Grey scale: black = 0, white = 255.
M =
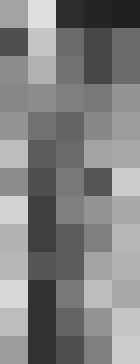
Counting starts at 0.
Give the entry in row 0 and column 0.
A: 163
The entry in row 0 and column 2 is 44
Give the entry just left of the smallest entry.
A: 36
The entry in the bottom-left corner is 156
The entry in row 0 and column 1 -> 223
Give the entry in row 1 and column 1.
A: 197
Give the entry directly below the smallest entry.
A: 106
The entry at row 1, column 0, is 79
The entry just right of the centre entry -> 85
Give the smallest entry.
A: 30
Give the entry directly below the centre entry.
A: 127
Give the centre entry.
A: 120
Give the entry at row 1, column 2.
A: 106
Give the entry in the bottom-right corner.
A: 204

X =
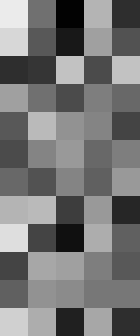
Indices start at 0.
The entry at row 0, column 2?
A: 2
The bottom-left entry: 208
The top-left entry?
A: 235
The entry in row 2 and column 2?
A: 194
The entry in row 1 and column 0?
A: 215
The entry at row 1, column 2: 24
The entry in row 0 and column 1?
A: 112
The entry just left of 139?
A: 146
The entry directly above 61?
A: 132
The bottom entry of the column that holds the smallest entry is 32
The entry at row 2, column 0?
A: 46
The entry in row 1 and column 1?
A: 88
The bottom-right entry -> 46
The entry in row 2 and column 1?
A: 53
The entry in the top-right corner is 46

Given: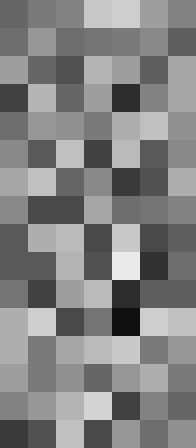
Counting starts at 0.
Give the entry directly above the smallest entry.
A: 44
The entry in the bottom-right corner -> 144
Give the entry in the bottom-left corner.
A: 58
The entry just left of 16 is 116
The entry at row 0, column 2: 130
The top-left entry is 102
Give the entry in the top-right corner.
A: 130
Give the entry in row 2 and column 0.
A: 158
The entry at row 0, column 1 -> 122
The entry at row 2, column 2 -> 81
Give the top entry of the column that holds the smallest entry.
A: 206
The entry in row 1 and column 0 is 110
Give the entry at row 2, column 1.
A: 102
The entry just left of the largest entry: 81
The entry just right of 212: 65
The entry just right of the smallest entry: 206
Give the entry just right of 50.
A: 110
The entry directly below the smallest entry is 200
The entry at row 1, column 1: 151
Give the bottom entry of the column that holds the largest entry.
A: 151

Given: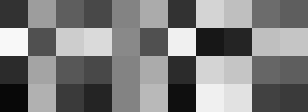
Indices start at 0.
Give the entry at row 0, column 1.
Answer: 157
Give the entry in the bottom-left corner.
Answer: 8
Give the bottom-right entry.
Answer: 58
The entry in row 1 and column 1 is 80
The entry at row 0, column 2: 94
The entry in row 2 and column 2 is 87
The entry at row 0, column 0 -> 50
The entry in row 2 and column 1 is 164
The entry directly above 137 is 131
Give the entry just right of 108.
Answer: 94
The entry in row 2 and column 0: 43
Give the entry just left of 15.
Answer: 185

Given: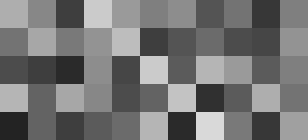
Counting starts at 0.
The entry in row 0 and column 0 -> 174
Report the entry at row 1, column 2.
121
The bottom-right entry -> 160
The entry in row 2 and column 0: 76
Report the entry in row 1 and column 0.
115
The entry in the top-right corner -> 127
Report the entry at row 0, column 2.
62
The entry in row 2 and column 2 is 42
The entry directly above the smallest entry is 181
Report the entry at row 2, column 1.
62
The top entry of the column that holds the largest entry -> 84
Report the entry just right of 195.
48
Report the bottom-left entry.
35

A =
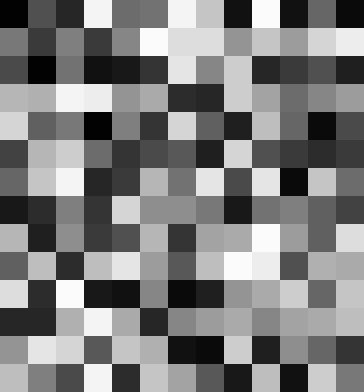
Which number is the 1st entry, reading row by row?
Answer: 2
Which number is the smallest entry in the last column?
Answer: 10
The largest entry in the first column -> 221
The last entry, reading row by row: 120
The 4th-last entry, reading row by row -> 190
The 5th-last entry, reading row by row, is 24
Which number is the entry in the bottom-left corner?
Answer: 190
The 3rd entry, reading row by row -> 38
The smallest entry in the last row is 17
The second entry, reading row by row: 80
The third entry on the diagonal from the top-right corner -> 58
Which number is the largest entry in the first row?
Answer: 251
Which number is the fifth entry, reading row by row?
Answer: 108
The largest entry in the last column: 237
